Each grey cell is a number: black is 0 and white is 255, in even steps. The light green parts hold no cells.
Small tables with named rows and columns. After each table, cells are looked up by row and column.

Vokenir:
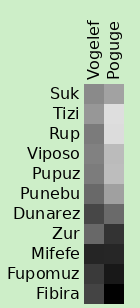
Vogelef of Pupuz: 124
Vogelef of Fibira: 68
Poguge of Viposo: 187
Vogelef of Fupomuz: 58
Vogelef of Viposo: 129
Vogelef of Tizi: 151
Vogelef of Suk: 138
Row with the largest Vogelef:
Tizi

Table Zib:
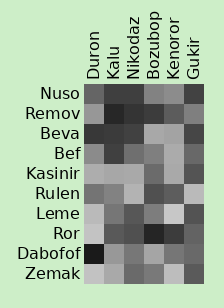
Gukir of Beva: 70
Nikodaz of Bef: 111
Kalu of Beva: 59
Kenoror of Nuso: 140
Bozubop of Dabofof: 165
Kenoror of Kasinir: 169
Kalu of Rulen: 130
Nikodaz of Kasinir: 169
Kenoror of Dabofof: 118
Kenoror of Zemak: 189
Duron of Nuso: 101
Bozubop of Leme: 125
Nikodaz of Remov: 52
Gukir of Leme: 83
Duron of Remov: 151
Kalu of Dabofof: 152
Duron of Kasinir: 173

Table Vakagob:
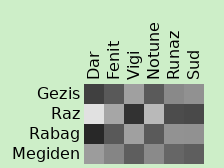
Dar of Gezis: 64
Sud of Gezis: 145
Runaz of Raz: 76
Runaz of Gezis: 137
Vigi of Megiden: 94
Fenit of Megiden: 133
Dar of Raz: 225
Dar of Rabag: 40
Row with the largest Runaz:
Rabag

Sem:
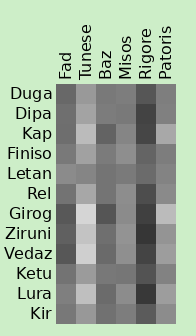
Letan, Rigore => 107
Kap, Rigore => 70
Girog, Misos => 139
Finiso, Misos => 142
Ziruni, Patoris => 148
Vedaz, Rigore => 68
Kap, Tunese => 187
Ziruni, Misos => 147
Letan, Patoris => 131
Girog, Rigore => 64
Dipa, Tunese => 163
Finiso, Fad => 121
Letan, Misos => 122
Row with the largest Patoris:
Girog

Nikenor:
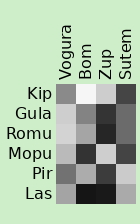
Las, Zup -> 25
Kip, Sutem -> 69
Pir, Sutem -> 203
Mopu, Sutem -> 68
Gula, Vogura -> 206
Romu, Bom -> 165
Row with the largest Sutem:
Pir

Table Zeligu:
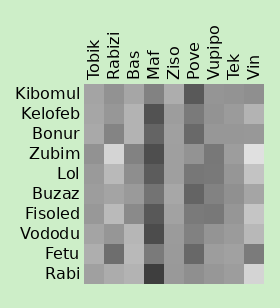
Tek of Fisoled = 150
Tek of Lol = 150
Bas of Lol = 142
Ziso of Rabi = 153
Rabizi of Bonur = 132
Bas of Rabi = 179
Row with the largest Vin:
Zubim

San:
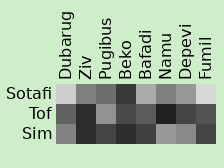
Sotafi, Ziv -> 127
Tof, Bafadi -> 92
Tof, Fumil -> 82
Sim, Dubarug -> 130
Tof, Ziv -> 44
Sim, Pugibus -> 68
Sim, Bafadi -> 64
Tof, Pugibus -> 146
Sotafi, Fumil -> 215
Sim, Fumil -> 68
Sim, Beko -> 45
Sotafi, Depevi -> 152
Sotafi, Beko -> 57
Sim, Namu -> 152
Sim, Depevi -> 137
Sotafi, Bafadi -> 171

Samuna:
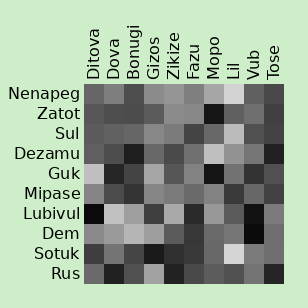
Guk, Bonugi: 68
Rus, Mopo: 92
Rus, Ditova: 106
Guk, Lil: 114
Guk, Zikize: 86
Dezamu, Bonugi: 30
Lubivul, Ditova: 10
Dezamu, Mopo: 191
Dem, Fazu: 55
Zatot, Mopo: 22
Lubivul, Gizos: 63
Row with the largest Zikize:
Lubivul

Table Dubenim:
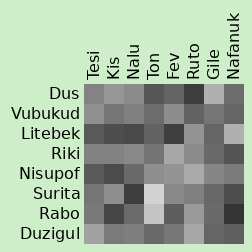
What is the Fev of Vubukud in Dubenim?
141
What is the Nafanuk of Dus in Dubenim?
108
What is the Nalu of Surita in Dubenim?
62
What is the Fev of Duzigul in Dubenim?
119
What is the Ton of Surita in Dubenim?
211
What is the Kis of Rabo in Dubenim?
70
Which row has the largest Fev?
Riki

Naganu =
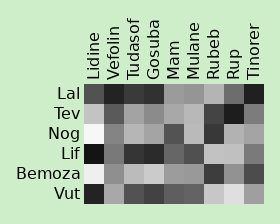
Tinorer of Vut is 159
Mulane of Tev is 184
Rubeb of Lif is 194
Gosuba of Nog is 164
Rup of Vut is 223
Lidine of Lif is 20
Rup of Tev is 29
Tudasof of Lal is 58

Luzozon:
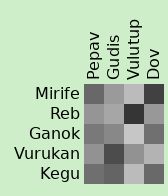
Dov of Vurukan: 179
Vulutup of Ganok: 198
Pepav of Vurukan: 146
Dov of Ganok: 112
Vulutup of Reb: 53
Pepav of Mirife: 104
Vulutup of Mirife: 187
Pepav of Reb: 149
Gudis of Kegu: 100
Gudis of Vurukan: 76
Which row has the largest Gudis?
Reb

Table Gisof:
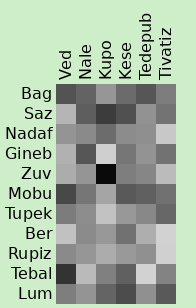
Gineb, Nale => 86
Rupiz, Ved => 138
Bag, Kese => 107
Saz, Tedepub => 146
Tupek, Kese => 152
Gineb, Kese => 118

